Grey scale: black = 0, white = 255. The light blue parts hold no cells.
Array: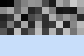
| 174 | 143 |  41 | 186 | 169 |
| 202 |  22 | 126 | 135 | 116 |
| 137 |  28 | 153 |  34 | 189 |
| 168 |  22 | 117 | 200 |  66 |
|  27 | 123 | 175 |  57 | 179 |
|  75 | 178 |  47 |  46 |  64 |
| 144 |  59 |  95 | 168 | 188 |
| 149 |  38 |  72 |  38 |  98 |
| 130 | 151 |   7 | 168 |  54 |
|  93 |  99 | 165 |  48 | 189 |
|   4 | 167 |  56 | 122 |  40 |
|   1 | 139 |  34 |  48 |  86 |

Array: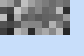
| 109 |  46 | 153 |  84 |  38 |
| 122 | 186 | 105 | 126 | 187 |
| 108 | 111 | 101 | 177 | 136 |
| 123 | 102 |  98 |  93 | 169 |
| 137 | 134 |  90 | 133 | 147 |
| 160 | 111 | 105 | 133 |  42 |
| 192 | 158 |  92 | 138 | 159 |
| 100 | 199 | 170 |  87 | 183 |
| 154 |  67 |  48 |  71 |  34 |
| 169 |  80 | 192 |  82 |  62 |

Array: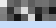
|  94 |  20 | 102 |
| 113 |  85 | 112 |
| 111 |  43 |  25 |
|  94 | 105 | 215 |
| 127 | 220 |  86 |
|  89 | 130 |  20 |
| 104 |  51 |  78 |
| 234 | 130 | 124 |

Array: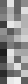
| 138 | 222 | 177 | 178 | 191 | 210 | 129 | 166 | 195 | 124 | 201 |  93 |
| 101 | 101 | 122 | 212 | 136 | 185 |  99 | 169 | 103 | 225 | 113 | 241 |
| 228 | 172 | 182 | 231 |  90 | 138 | 123 | 228 | 211 | 163 |  97 | 231 |
| 100 | 114 | 132 |  61 | 145 | 125 |  61 |  29 |  55 |  90 |  41 |  73 |

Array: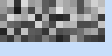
| 188 | 209 |  59 | 195 |  76 |  51 |
| 209 | 169 | 160 |  87 | 167 |  60 |
| 168 | 130 | 199 |  75 | 153 |  68 |
|  83 |  82 | 166 |  75 | 113 | 113 |
| 151 | 175 | 204 | 181 |  98 | 178 |
| 168 | 169 |  50 | 177 |  89 |  60 |
| 189 | 229 |  38 | 207 |  79 |  36 |
|  80 | 157 |  47 |  76 | 173 |  87 |
|  93 |  94 | 174 | 125 |  52 | 122 |
| 166 | 179 |  48 | 210 |  87 |  73 |
| 154 |  72 | 209 |  70 |  92 |  85 |
| 218 | 158 | 165 |  65 | 194 |  60 |
|  50 |  23 | 183 |  93 |  58 | 132 |
| 196 | 121 | 221 | 104 | 181 |  53 |
| 160 | 151 | 106 | 166 |  36 |  86 |

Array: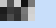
| 121 | 208 | 212 |
|  17 | 120 | 114 |
| 206 |  50 |  47 |
|  82 |  56 |  76 |
| 196 |  28 |  36 |
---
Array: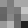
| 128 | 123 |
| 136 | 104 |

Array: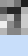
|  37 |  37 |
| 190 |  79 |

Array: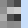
| 197 | 207 |
|  79 |  50 |

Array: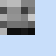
| 142 | 142 |
| 147 | 147 |

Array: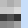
| 201 | 217 |
|  78 |  50 |

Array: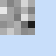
| 162 | 141 |
| 163 | 123 |

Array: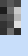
| 108 | 202 |
|  83 | 182 |

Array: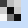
|  13 | 202 |
| 119 |  14 |
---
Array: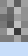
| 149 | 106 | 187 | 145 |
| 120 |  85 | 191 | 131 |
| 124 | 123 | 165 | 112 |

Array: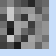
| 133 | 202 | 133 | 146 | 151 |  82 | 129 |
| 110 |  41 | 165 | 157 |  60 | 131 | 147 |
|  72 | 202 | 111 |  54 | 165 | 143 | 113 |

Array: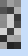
|  80 |  62 | 176 |
| 139 | 206 |  75 |
|  46 | 170 | 164 |

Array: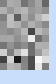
| 177 | 151 | 172 | 183 | 152 | 160 | 144 |
| 146 | 188 | 177 | 146 | 177 | 158 | 138 |
| 165 | 167 | 144 | 165 | 237 | 111 | 145 |
| 206 | 126 | 185 | 225 | 111 | 156 | 193 |
| 130 | 182 | 174 | 135 |  77 | 232 | 126 |

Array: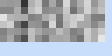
| 134 | 135 | 171 |  90 | 188 | 207 | 138 | 144 | 149 | 200 | 115 | 160 | 209 | 169 | 191 |
| 195 | 207 | 119 |  69 | 149 | 144 | 114 | 213 | 115 | 183 | 205 | 168 | 167 | 137 | 165 |
| 139 | 167 | 119 |  79 | 189 | 145 | 120 | 165 | 164 | 169 | 137 | 116 | 201 | 175 | 230 |

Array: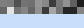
| 102 | 226 | 115 | 132 | 102 | 145 |  58 | 165 | 114 |  36 |  37 | 131 |
